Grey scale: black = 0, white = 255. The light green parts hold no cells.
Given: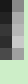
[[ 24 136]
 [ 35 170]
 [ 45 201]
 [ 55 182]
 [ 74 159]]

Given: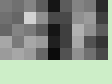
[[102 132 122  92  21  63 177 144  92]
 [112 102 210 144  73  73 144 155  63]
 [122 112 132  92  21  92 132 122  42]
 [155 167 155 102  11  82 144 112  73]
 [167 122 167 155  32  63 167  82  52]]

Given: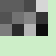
[[ 82 114 133  52]
 [ 93  93  73 214]
 [124  42 181  13]]

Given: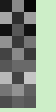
[[ 17  87  17]
 [ 26 137   6]
 [ 67 137  57]
 [ 76  96  87]
 [ 87 105 105]
 [117 146  96]
 [146  57 117]
 [167  45 157]
 [185  67 197]]

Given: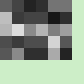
[[ 77  59  77  77 212  87]
 [ 87 138  47  47 170  35]
 [ 96  68  35  47 116 116]
 [181 221 138 181 127 159]
 [190  59  68  68  23  47]]

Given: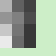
[[148 128  76]
 [179  97  66]
 [199 117  56]
 [234 107  56]]
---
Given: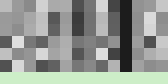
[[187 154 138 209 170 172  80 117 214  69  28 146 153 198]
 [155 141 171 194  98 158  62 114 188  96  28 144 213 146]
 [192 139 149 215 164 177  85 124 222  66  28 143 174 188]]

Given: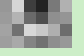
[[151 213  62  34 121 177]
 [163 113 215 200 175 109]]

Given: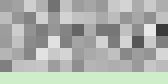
[[154 162 207 176 114 194 157 166 153 201 212 172 202 174]
 [157 205 146 125 150 132 100 171 119 118 192 141 232  58]
 [181 167 134 226 201 212 157 170 176 192 136 157 148 214]]

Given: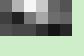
[[100 180 246 201 102  83]
 [ 79  71  71  47  21  38]]

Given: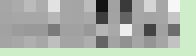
[[166 171 187 173 226 166 165 188  19 162  58 167 213 167 247]
 [162 156 153 153 122 161 161 152 181 169 238 161  67 161 109]]

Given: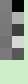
[[125   3]
 [120  62]
 [122  87]]

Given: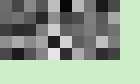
[[108  70 136  86 190   7 183 117  25  73]
 [ 62  44  47 127 205  98 108 124  95 113]
 [ 72  26  83 133 229  45 171 118  46  65]]
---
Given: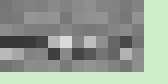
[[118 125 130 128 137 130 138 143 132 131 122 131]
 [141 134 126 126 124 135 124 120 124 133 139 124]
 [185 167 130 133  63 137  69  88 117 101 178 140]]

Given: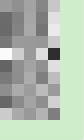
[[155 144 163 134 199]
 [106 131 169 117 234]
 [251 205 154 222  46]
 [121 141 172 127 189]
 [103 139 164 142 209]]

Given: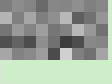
[[125 140 132 105 135 133 143 128 135]
 [117 153 132 158 118 130 184 152 113]
 [166 130 138 157  75 208 128 113 164]]

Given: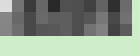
[[220 115  59 103  41  81  78  65  99  47 107]
 [132 110  73  86  88  94  78 114 129  66  91]]

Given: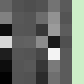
[[102  82  78  82 115  90]
 [ 13  86  85  56 155  92]
 [ 30  86  84  71 243  89]
 [  2  84  82  43 111  91]]

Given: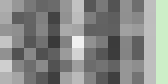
[[176 151 120 102 107 150 194  87 121  83 145 110 190]
 [148 143  99 133  82 170 165  97  98  96 161 155 190]
 [145  81 136  80  96 155 211 114  86  60 132  95 189]
 [179 165 115  89  63 162 186 131  89  63 150 115 190]]

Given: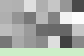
[[179 177 223 175 198 150  73]
 [189 176 155 107 104 102 197]]
